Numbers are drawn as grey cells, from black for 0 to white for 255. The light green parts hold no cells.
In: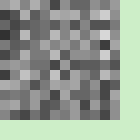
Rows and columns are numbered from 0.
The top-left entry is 154
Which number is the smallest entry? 49
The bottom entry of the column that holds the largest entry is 71
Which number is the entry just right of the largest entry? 143
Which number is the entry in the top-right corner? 154
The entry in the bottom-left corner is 133
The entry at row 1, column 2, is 174
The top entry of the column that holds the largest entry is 122
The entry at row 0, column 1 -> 174
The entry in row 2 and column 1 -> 71
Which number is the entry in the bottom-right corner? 143
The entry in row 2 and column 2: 92
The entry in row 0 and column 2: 133
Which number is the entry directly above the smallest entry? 102
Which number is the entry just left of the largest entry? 165
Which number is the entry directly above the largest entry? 83
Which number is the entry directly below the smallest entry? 122
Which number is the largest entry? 215
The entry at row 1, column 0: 61
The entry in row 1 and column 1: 83

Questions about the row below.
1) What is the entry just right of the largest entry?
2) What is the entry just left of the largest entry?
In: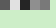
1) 37
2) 90

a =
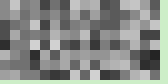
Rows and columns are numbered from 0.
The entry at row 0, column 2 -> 125
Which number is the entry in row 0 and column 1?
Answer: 197
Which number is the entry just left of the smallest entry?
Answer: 56
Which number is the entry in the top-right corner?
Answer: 90
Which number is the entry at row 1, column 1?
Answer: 159
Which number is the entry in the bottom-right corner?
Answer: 113
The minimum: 36
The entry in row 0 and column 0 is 137
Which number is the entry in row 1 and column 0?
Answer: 137
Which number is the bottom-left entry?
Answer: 159
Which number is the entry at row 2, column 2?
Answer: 125
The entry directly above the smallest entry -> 188
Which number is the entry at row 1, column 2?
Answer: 113

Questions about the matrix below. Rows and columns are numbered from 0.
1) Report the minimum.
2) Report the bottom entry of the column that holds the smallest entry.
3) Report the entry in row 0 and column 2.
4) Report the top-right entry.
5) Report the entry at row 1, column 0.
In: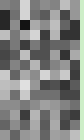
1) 19
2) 151
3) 212
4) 151
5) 39

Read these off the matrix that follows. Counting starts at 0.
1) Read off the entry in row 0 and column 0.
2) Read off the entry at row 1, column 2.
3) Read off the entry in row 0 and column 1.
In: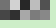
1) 114
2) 168
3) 210

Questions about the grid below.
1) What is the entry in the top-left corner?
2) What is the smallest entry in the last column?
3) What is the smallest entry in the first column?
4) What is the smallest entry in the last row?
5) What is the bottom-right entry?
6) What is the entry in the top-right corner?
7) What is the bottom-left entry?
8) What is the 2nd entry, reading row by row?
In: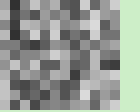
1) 165
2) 61
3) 124
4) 72
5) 206
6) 206
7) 185
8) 49

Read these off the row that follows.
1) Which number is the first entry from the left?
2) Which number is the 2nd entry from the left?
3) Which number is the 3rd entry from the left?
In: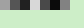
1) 161
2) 85
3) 33

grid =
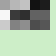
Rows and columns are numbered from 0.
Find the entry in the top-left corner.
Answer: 162
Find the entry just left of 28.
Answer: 18
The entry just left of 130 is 203
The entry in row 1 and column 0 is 247

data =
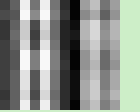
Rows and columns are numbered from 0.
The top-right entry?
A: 158
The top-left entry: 63
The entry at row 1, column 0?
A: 75
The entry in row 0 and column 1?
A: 97
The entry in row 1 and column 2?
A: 248
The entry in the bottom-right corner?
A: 158
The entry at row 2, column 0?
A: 54
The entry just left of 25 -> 36
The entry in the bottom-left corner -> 63
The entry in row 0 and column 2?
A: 238

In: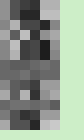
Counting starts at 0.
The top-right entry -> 178
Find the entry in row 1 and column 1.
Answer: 82
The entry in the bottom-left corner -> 168
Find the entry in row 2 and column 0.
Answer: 134
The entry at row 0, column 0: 145
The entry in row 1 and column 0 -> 145
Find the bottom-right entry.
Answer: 201
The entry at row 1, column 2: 39
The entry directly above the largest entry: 156
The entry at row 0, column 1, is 82
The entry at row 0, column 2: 62

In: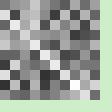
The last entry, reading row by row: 109
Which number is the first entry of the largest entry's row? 50
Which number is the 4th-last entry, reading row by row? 159
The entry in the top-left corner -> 118
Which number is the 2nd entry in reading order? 149
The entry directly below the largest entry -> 180
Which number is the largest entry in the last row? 223
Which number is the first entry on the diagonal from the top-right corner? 159
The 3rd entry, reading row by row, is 159
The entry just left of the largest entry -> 91
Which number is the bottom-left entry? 149
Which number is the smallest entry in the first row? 91
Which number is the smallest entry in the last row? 100
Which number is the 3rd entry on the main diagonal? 169
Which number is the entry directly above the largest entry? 118
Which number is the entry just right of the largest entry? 169
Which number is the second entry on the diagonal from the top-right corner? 180
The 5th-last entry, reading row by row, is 130
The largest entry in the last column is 212
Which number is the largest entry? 253
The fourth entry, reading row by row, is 200
